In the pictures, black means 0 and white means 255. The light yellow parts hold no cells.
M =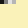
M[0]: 21
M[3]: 181
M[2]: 226
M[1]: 128

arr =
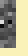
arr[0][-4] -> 145
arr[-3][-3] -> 71
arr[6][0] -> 12
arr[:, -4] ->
[145, 135, 77, 66, 107, 220, 12, 95, 73, 63, 119, 128]
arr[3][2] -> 149
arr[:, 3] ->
[113, 106, 63, 107, 97, 104, 82, 90, 67, 91, 102, 105]
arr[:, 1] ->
[126, 84, 84, 100, 84, 65, 64, 85, 78, 71, 118, 81]
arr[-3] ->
[63, 71, 103, 91]
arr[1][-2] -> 68

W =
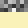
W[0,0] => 153
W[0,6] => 100
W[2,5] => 107
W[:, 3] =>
[177, 49, 240]
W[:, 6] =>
[100, 118, 139]
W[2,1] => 54

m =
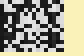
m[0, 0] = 213
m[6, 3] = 31
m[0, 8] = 228
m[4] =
[27, 26, 224, 20, 37, 216, 221, 232, 32, 215, 216, 223, 17, 37, 213, 220]
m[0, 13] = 43
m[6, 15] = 214
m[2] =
[23, 216, 221, 215, 32, 20, 219, 34, 226, 18, 224, 23, 217, 228, 212, 30]
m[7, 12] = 24
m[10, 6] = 30
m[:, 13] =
[43, 233, 228, 42, 37, 38, 45, 225, 42, 46, 40, 38, 225]
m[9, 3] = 30
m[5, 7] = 229
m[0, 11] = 26
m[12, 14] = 24
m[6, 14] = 17
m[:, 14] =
[21, 206, 212, 18, 213, 215, 17, 221, 21, 26, 18, 215, 24]
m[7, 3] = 21
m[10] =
[24, 222, 35, 220, 226, 17, 30, 37, 36, 217, 25, 26, 26, 40, 18, 35]
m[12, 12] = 223
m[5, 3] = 24
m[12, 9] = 207
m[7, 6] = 225
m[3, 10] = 216
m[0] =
[213, 226, 31, 222, 229, 213, 26, 37, 228, 216, 25, 26, 220, 43, 21, 220]
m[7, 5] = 19
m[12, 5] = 23
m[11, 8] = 223
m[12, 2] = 224
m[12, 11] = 26
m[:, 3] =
[222, 25, 215, 24, 20, 24, 31, 21, 25, 30, 220, 24, 217]
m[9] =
[23, 29, 33, 30, 230, 213, 36, 229, 222, 23, 215, 226, 16, 46, 26, 223]
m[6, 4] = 229

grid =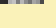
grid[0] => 45
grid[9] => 149
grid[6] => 140
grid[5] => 182

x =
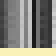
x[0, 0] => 68
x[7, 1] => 89
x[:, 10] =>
[68, 70, 64, 52, 73, 60, 71, 56, 54, 53, 72, 51]
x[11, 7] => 192
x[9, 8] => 24
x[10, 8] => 25
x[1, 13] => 188
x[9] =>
[61, 87, 131, 133, 132, 195, 127, 193, 24, 114, 53, 64, 54, 208]
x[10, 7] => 196
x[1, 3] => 125
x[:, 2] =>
[121, 120, 123, 132, 118, 126, 119, 129, 130, 131, 118, 133]
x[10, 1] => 99
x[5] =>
[64, 92, 126, 129, 134, 195, 130, 198, 21, 113, 60, 65, 51, 202]
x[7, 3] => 131
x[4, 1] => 99
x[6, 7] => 197
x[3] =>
[61, 87, 132, 133, 131, 194, 126, 192, 26, 114, 52, 64, 55, 208]
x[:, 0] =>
[68, 69, 66, 61, 71, 64, 70, 63, 62, 61, 71, 61]
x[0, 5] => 193
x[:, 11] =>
[68, 69, 66, 64, 70, 65, 69, 65, 65, 64, 70, 64]
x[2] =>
[66, 94, 123, 127, 135, 194, 130, 198, 21, 113, 64, 66, 51, 196]
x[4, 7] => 194
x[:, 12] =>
[51, 51, 51, 55, 54, 51, 51, 51, 53, 54, 52, 55]
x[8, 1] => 88
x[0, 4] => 135
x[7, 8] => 22
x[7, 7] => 197
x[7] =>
[63, 89, 129, 131, 133, 195, 128, 197, 22, 114, 56, 65, 51, 205]
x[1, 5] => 191

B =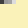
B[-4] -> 62
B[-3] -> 154
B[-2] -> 163

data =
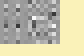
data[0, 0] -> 155
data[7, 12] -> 133
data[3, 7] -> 171
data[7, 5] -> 155
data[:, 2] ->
[155, 155, 155, 155, 155, 155, 155, 155, 155, 155, 155]
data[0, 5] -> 155
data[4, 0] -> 155
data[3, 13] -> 58
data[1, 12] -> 142
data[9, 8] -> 163
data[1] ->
[155, 202, 155, 151, 209, 155, 163, 192, 135, 192, 152, 180, 142, 137, 165]
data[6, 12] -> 194
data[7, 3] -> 148
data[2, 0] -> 156
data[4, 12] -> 111
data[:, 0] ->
[155, 155, 156, 155, 155, 155, 155, 155, 155, 155, 155]
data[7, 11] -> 170
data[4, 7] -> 123
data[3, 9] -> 156
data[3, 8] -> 152
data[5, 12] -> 179
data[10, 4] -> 115
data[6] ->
[155, 88, 155, 165, 57, 156, 148, 195, 81, 170, 179, 164, 194, 244, 149]
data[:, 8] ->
[191, 135, 164, 152, 248, 94, 81, 143, 201, 163, 157]
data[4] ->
[155, 145, 155, 167, 149, 155, 153, 123, 248, 199, 213, 185, 111, 161, 174]
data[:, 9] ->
[140, 192, 140, 156, 199, 152, 170, 181, 100, 150, 196]
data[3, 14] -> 151
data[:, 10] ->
[166, 152, 169, 129, 213, 146, 179, 149, 156, 148, 172]
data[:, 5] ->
[155, 155, 155, 155, 155, 155, 156, 155, 155, 155, 155]
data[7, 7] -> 187
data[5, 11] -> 151

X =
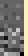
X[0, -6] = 99
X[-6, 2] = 120
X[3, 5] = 94
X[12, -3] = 55
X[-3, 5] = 133
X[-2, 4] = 57
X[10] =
[131, 139, 112, 162, 99, 54]
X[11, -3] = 103
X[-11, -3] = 83
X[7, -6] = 60
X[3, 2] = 100
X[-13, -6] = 113
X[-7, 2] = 158
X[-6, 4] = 133
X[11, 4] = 100
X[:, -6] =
[99, 113, 98, 108, 124, 98, 92, 60, 178, 65, 131, 72, 155, 102]
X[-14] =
[99, 99, 99, 100, 99, 98]
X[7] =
[60, 91, 158, 89, 202, 91]
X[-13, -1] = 106
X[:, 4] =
[99, 122, 99, 99, 140, 99, 94, 202, 133, 101, 99, 100, 57, 143]
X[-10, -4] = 102
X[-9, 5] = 98
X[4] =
[124, 72, 102, 92, 140, 94]
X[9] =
[65, 16, 125, 103, 101, 146]
